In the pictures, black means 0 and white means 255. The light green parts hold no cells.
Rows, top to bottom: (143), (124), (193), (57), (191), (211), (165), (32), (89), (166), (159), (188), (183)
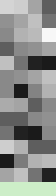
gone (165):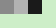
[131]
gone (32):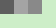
[171]

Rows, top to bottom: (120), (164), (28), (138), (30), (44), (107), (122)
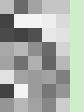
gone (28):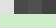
[231]
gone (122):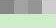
[183]
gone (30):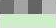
[176]
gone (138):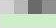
[168]
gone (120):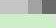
[190]
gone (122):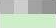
[135]

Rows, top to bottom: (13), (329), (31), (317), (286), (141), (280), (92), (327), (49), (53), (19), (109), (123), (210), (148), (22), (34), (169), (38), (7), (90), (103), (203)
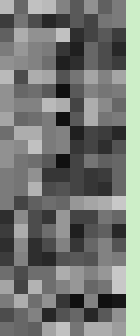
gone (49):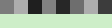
[68]
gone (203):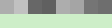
[157]
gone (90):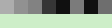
[23]

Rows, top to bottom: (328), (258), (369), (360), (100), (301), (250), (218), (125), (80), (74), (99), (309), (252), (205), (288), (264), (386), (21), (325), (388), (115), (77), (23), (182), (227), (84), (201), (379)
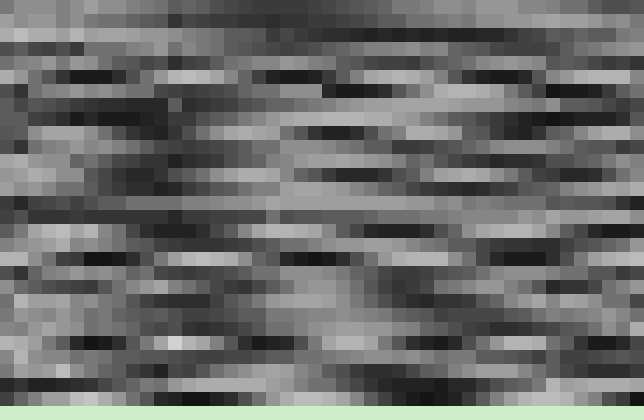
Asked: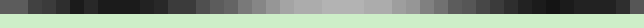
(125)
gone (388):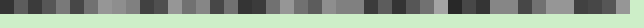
[107]

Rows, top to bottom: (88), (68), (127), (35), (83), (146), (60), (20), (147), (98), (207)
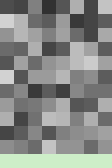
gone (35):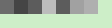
[100]
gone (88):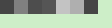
[49]
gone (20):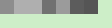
[120]
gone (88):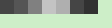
[77]
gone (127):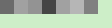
[169]

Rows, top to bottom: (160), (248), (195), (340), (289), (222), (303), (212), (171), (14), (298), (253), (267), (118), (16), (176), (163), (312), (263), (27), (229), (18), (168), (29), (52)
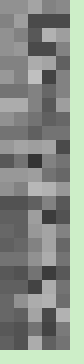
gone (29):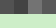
[122]
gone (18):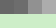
[178]
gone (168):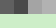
[103]
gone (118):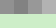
[184]
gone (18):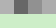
[109]

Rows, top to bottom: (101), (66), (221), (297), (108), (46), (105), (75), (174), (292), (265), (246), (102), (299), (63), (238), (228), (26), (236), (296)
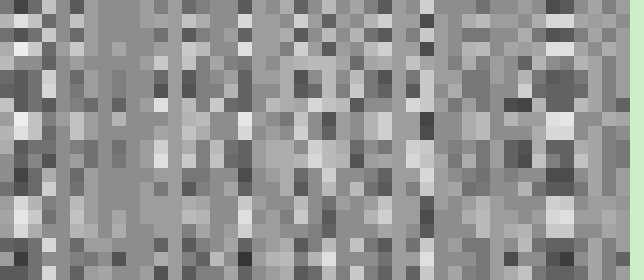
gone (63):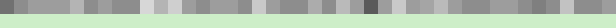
[149]
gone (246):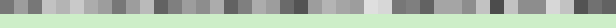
[134]

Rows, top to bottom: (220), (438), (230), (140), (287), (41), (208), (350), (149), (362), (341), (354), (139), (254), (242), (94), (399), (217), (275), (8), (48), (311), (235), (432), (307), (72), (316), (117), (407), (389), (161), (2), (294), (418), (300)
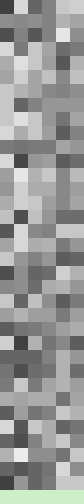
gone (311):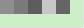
[192]
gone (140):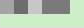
[215]
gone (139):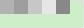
[186]

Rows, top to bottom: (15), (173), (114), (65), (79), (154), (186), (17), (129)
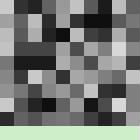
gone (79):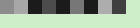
[181]
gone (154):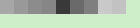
[50]
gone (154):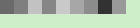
[57]
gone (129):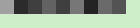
[113]
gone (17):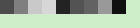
[21]

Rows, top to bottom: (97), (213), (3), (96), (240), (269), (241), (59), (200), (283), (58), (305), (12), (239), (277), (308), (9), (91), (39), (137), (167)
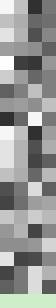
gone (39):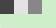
[74]
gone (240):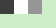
[54]
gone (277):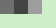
[165]
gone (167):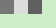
[88]
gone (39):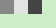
[74]
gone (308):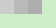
[198]

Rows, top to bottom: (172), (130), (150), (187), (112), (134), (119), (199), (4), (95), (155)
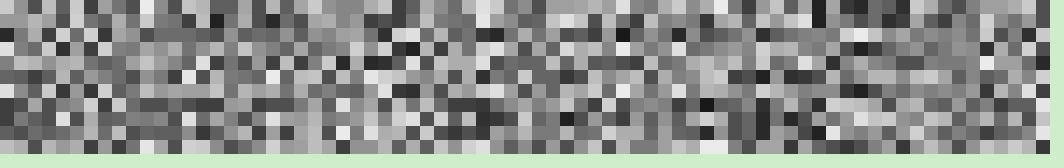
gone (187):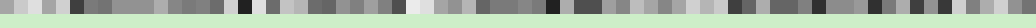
[215]
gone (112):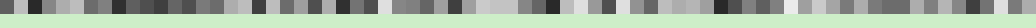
[87]
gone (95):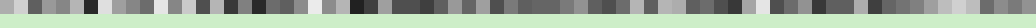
[71]

